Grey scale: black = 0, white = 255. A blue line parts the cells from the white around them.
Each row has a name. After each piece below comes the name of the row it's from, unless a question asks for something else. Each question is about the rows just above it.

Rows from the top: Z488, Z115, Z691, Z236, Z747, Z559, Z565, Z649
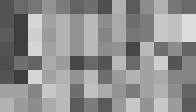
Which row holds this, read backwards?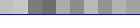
Z115
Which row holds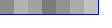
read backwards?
Z565
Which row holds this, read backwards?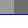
Z559

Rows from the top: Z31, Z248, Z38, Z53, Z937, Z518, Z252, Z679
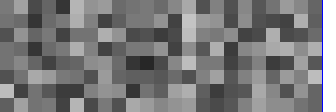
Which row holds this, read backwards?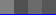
Z518
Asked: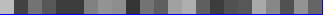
Z252
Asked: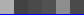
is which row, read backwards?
Z248
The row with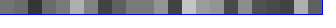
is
Z248
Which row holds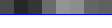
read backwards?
Z937
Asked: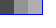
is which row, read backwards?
Z38

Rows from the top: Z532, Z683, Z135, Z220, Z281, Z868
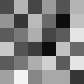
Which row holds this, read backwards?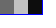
Z220
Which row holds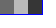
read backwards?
Z683

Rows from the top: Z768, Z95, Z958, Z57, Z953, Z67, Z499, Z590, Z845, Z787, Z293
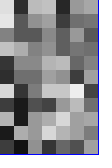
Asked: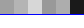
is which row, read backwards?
Z787
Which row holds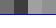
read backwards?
Z95
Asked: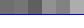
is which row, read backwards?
Z57
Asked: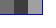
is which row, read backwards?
Z95
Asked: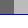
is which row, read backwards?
Z953
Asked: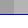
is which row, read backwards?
Z787

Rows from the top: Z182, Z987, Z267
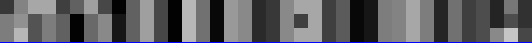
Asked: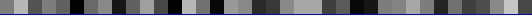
Z267

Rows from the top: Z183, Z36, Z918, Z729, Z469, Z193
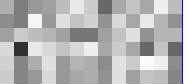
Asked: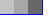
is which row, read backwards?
Z183
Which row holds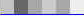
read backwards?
Z729

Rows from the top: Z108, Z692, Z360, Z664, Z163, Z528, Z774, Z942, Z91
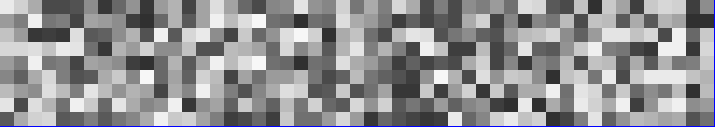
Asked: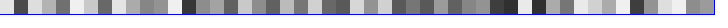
Z942
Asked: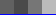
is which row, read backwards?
Z528

